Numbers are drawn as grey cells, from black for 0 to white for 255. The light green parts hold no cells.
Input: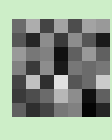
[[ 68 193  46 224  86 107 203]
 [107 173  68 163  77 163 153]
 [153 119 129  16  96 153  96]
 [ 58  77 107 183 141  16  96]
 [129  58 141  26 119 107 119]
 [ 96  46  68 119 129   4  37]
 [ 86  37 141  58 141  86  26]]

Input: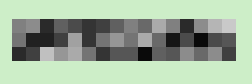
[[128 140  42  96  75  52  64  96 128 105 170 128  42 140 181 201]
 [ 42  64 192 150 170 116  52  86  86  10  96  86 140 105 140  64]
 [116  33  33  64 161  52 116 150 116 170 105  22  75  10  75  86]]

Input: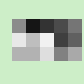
[[232 190 241  63  96]
 [178 178 222 129 169]
 [139  21  51  75 117]]

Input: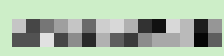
[[ 82  82 225  70 140  41 177  94  59 140 168 168 186   6  94]
 [197  70 118 159 197 106 206 216 177  50  17 216 186  29 150]]

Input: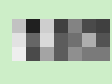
[[226 102 217  92 112 174  83]
 [238  74 164  92 143 122 122]
 [194  32 206  64 131  74  64]]

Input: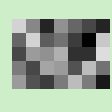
[[102 211  93 114  60   2 200]
 [ 71 155 145 176  48  48 221]
 [211 135  36 145 102  71  36]
 [155  82  60 123 188 123  24]
 [123  71 165 155  82 188 114]]

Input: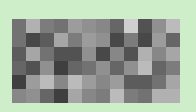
[[114 177 124 114 156 144 135 102 207  82 144 187]
 [ 92 166 114  82  82 144  72 135  82 177 135 166]
 [ 63 156 187 135 187 156 135 156  92  92 114 166]
 [135 144 102  63 166 135 124 187 124 114 177 177]
 [102  82 144  63 102 114 144 102 144 187 102 124]
 [114  72  92 166 124 156 144  72 124  72 156 102]]

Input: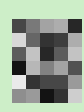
[[ 92 195  39  92 195]
 [ 19 183 130 163  81]
 [142 154  19  51 206]
 [ 71 121 163 173  39]
 [216 102  51  62 173]
 [234  51  71  71 154]]

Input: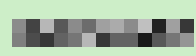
[[127  76  55  99 118 183  55  99  99  25  88 118 149]
 [139  67 183  88 139 108 160 171 139 192  34 160  55]]
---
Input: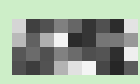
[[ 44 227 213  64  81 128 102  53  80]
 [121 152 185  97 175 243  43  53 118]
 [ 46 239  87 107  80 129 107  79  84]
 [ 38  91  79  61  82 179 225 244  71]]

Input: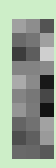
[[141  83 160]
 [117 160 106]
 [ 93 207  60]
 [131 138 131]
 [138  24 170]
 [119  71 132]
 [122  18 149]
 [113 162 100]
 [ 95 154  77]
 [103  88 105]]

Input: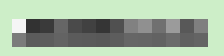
[[ 88 127 245  50  58 102  74  65  53  80 129 144 112 155]
 [ 96 100 123  91  93  99  91  90  88  93 102 101  98 107]]

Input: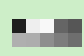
[[101  86  30 238 248]
 [125 110 175 173 142]]

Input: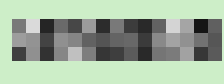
[[ 21  96 121 218  37 106  71 155  44 121  60  41  98 212 165]
 [114  86 157 147  67 144 133  98  84 100 104  59 137 163 145]
 [ 55  90  63 144  50 134 192 126  54  62  91  41 117 123 162]]

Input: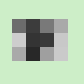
[[121 169 108  60]
 [ 57 200 205  52]
 [159 202 169  40]]

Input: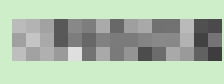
[[ 80  74 187 179 162  88 136 125 170 104 159 169 113 114 186]
 [ 66 116 160 196 169  88 125 103 129 123 123 132 137 136 178]
 [ 97  61 190 162 176 154 223 115 169 122 148  76 108 169 154]]
